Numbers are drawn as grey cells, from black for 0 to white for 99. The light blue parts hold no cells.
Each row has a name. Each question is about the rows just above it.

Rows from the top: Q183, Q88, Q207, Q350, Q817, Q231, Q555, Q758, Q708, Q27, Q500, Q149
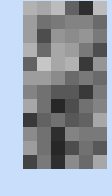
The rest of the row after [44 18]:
[51 47 47]
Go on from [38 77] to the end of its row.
[65 69 22 58]
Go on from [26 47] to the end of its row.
[18 54 41 65]
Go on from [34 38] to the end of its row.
[65]
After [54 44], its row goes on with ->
[18 51 47 47]
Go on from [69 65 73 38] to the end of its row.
[18 73]
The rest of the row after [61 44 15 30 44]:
[34]

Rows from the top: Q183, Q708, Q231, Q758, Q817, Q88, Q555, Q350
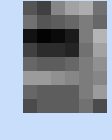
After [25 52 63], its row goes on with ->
[67 44]
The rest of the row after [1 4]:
[10 48 70]
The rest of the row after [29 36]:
[36 36 44 29]
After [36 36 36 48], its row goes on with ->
[60]
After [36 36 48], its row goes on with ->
[60]
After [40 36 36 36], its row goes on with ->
[48 60]
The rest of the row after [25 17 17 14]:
[44 63]

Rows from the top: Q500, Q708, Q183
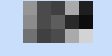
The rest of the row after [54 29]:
[36 16  5]
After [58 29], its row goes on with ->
[25 66 12]
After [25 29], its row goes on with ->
[66 82]
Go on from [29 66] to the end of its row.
[82]
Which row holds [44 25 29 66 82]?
Q183
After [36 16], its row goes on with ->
[5]

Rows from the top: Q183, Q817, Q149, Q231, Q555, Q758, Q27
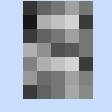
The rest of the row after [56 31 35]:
[46]
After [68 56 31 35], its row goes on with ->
[46]
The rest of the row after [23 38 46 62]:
[46]
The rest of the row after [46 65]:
[53]

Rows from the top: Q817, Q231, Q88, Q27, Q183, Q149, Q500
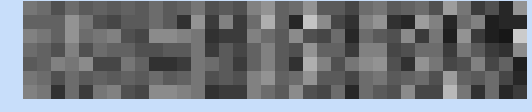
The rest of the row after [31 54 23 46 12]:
[57 23 12  9 79]
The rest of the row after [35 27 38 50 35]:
[31 57 38 38 23 50 50 27 31 42 42 23 46 35 23 19 54]
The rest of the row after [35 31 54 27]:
[27 72 46 19 42 15 23]
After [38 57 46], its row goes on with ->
[31 27 35 35 42 35 19 57 23 50 23 42 68 38 15 76 54 27 19 50 57 19 15 61
 50 15 42 50 12 15 15]
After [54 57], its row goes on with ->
[31 19 57 46 27 31 50 27 38 12]
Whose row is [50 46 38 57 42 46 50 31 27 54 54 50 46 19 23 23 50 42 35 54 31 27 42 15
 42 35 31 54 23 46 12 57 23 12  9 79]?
Q88

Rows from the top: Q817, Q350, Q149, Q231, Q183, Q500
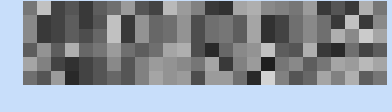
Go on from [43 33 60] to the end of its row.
[16 26 33 40 33 50 64 57 60 30 60 60 43 16 82 50 33 40 64 50 68 36 46]
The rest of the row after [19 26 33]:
[53 33 50 60 57 53 46 64 22 50 60 12 46 53 36 46 64 60 72 64]
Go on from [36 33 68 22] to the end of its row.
[16 43 26 36]
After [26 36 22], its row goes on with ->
[33 75 22 57 40 43 57 30 43 46 36 64 19 26 43 53 43 22 75 22 53]
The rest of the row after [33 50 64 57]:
[60 30 60 60 43 16 82 50 33 40 64 50 68 36 46]
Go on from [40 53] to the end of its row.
[57 75 36 33 68 22 16 43 26 36]

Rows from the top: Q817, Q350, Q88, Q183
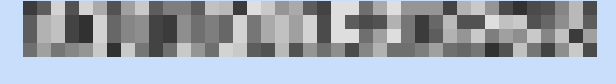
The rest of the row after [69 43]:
[43 49 62 43 40 46 19 32 75 46 26 55 78 29]
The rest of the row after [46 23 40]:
[72 32 32 86 75 78 32 40 55 72 36]
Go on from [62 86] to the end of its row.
[46 23 36 69 58 78 49 62 55 78 52 75 23 62]
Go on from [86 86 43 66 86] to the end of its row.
[58 58 58 26 69 78 58 29 19 29 32 52 72 29]
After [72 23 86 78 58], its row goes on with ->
[66 36 26 86 86 43 66 86 58 58 58 26 69 78 58 29 19 29 32 52 72 29]

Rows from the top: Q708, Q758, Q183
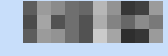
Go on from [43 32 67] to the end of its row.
[51 40 54 47]
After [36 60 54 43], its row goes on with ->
[40 71 57 21 25 60]
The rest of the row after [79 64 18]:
[21 60]
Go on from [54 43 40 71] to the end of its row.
[57 21 25 60]

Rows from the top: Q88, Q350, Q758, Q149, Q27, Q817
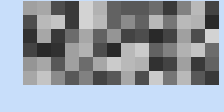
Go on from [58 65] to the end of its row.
[34 62 42 65 79 72 69 19 26 62 22 38]
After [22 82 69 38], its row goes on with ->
[34 34 42 22 50 72 26]
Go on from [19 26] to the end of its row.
[62 22 38]

